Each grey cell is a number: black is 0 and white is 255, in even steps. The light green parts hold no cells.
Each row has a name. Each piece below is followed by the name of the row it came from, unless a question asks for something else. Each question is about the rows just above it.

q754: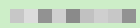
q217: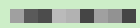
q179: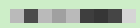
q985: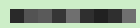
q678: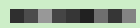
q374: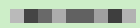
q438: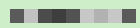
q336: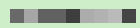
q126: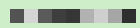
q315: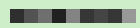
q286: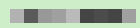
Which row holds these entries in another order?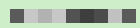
q438
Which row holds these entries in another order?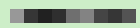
q315
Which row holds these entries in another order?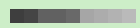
q336
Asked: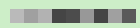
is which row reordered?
q286

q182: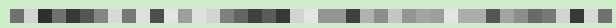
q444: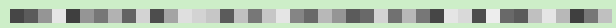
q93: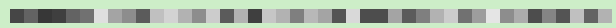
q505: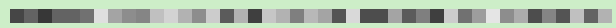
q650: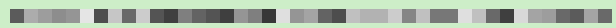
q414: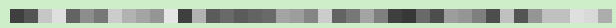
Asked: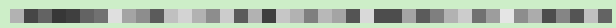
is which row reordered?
q93
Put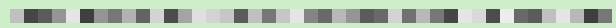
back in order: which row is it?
q444
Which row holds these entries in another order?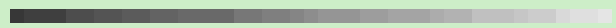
q650

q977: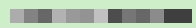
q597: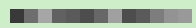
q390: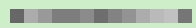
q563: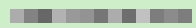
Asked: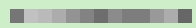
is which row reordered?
q390
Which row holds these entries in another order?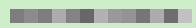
q563
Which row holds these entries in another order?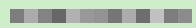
q563

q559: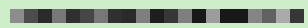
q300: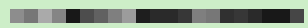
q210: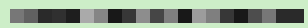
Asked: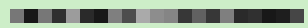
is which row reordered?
q559
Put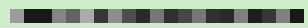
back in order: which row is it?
q559
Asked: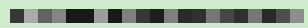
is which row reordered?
q559
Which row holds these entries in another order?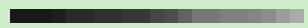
q559
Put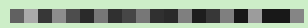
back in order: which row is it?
q559

